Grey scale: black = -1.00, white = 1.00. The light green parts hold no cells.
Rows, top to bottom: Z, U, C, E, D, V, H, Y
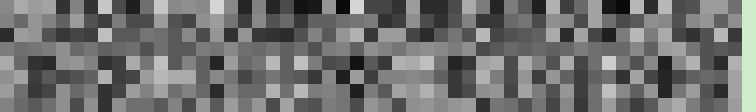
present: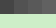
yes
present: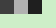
no
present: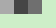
yes

